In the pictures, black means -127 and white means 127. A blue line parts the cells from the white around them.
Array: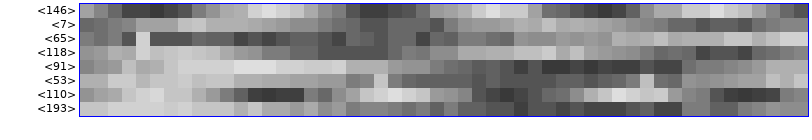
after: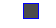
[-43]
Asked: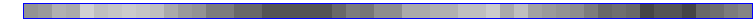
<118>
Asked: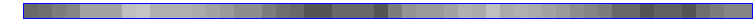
<7>
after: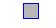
[69]
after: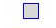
[69]
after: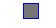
[13]
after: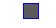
[-30]

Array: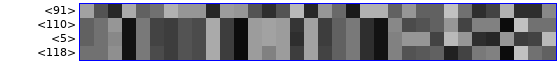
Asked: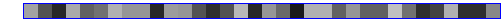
<91>
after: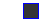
[34]
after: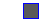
[-30]
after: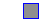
[-109]
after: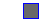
[-101]

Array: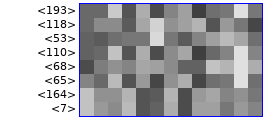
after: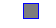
[17]
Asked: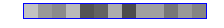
<7>

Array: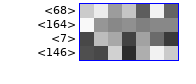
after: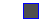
[-55]
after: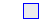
[28]
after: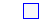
[22]
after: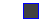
[34]
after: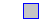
[-34]

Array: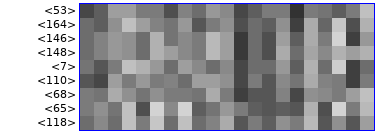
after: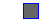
[70]
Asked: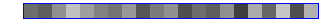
<164>
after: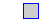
[-64]
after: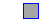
[9]

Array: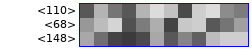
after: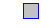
[-53]
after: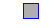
[-60]
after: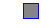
[-31]
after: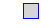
[-46]
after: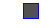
[-3]
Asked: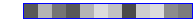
<110>

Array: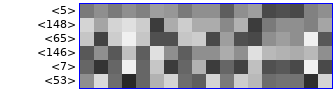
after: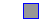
[-5]
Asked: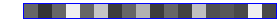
<7>
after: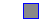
[50]
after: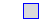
[-18]

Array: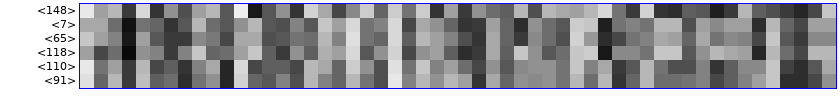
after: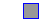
[-82]
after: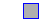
[32]
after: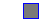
[-56]
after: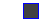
[-82]
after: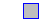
[-32]

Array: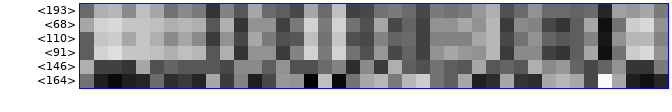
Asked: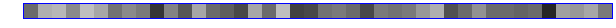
<193>
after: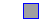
[24]

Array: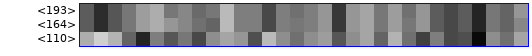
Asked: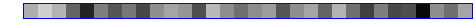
<110>
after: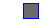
[-8]

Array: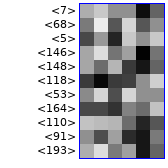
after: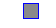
[85]
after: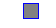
[-19]
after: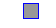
[-91]
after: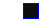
[-27]

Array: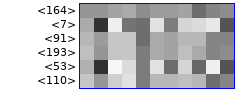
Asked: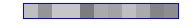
<193>
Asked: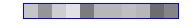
<110>
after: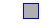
[-78]
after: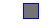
[-18]
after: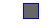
[111]
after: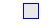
[-43]

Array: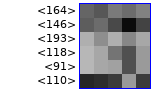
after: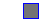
[-47]
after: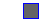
[-40]

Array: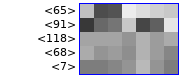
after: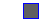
[101]
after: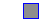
[50]

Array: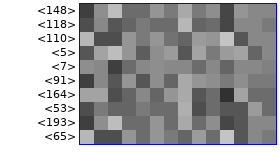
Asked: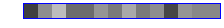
<148>
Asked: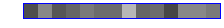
<118>
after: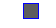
[14]
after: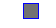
[-26]

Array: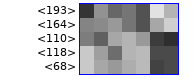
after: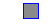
[25]
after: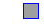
[-18]
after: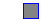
[10]
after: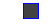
[-53]
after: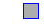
[58]

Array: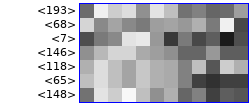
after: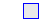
[24]
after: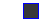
[-5]
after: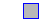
[85]

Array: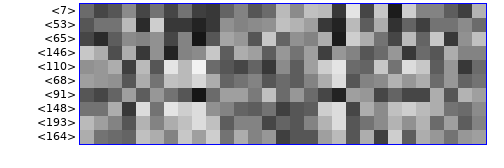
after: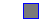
[64]
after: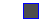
[45]
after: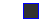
[-27]
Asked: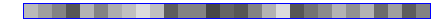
<193>
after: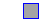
[23]
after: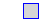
[45]

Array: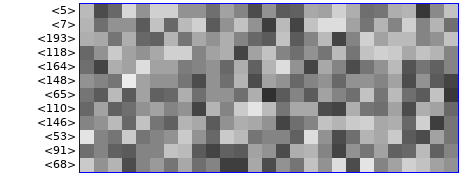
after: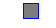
[4]
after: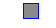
[66]
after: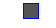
[-10]
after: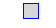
[18]
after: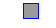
[-10]

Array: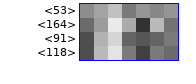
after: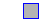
[85]
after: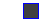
[-5]

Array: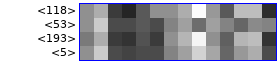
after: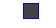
[-52]
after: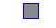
[3]

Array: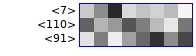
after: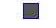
[-1]
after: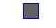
[52]
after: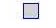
[59]

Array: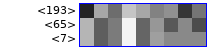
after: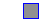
[-73]
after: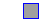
[9]

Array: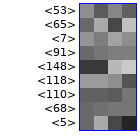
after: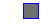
[-9]
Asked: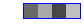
<65>
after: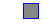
[-30]

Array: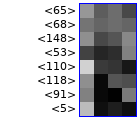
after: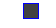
[-90]
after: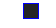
[-82]
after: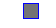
[-26]
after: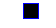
[-5]

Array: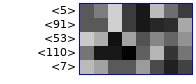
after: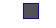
[6]
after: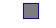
[80]

